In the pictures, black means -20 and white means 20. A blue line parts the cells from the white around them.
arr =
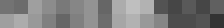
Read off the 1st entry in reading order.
-2
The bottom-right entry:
-12
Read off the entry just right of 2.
-1
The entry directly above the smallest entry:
-5
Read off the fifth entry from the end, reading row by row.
1
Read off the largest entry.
10
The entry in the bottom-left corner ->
5
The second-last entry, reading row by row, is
-7
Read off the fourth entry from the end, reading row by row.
-8
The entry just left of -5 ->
-9

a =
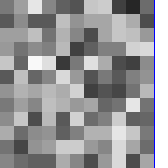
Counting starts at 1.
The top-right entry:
-3
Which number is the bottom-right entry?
6
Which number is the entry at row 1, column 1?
-1
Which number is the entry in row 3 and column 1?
5
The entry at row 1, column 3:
16
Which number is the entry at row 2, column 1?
-6
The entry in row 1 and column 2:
5
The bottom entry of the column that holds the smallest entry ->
-8
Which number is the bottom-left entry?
1
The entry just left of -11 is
15
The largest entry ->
19
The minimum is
-14
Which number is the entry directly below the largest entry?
-4
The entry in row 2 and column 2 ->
2
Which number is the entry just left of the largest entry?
-4
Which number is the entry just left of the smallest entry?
-10
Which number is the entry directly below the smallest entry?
7

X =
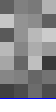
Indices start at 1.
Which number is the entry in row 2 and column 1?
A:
11
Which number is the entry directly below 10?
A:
-4
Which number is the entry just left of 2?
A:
3
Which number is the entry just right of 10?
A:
-11
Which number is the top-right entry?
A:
8
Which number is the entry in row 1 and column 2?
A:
0
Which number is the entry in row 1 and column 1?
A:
-5
